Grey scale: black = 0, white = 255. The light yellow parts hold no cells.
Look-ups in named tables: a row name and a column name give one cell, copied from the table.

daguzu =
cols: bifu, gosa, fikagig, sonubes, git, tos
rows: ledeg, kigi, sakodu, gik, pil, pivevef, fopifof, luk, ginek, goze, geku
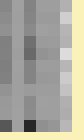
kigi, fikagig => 133
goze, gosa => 161
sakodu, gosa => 160
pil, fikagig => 105
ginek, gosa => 160
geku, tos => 183
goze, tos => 173
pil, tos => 220
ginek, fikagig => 139
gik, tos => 178
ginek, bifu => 153
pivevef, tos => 182
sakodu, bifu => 145
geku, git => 150
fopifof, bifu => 129
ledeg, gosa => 160
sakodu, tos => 181
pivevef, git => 157
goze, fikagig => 140
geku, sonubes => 144
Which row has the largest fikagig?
luk

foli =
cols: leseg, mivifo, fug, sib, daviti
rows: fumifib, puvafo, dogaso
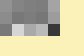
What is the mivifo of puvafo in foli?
120
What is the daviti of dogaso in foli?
56
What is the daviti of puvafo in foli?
156
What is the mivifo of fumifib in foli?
132
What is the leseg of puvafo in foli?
140
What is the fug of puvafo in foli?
125
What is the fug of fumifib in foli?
127
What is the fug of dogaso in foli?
169
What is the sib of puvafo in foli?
119
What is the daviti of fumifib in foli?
164
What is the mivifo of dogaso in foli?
213
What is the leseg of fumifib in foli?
146
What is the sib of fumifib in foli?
125
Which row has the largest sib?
dogaso

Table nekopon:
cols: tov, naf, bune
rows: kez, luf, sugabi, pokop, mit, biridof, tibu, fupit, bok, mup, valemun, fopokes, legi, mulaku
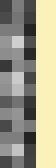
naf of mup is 148
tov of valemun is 73
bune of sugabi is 37
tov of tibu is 150
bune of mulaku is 67
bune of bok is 54
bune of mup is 44
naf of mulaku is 120
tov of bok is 89
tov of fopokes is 126
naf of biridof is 138
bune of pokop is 80

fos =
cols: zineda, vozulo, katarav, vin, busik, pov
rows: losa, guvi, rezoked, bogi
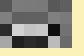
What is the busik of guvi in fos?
128
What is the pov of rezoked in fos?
114
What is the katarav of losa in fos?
122
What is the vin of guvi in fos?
97
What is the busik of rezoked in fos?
15
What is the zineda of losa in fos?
87
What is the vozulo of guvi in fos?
96
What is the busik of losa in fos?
88
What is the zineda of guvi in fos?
128
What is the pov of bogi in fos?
106
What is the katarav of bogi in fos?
43
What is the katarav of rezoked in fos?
195
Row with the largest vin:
rezoked

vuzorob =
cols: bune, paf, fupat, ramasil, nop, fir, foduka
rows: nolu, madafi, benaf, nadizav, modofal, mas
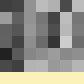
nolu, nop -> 177
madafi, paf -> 97
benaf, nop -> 78
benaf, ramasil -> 124
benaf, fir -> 184
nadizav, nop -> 53
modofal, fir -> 137
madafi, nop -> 68
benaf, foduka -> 123
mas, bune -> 73
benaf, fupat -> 151
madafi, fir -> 189
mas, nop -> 153
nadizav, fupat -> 142
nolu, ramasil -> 188
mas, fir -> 160
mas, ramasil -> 181
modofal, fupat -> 134

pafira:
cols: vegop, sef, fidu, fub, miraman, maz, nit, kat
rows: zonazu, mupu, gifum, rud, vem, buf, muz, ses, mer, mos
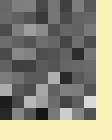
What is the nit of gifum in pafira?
98
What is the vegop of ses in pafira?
172
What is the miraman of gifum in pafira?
80
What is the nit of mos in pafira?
132
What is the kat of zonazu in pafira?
88
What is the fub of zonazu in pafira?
71
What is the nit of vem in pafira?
44
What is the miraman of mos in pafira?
120
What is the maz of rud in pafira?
69
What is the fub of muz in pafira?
91
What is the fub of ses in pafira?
165
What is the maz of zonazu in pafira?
63
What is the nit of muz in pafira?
89
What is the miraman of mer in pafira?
108
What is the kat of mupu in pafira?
102

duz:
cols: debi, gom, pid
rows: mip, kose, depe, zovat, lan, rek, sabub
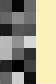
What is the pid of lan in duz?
46
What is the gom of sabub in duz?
205
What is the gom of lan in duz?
99
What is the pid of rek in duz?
65
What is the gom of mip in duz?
7
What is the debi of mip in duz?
79
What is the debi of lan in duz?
180
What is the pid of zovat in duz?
213
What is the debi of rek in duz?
34
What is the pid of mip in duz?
104
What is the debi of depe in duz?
25
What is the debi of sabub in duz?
100
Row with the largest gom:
sabub

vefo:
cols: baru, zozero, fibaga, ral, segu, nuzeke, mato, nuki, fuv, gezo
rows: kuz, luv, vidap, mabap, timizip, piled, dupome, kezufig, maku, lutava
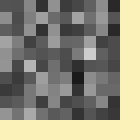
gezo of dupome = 101
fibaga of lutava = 169
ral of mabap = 92
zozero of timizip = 111
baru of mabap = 163
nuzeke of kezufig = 154
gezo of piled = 70
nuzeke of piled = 75
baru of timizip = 145
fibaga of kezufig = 120
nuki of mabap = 160
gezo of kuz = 41

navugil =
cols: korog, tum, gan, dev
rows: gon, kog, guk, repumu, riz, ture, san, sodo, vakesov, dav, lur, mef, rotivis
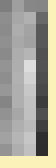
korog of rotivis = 147
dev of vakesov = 60
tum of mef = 181
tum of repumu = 168
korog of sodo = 151
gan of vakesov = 193
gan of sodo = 199
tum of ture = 174
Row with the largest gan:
ture

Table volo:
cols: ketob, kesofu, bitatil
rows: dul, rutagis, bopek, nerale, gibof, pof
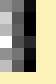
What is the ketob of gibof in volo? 144
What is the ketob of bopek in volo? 184
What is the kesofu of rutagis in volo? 86
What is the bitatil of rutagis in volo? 2
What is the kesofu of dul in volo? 117
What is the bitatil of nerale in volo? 41

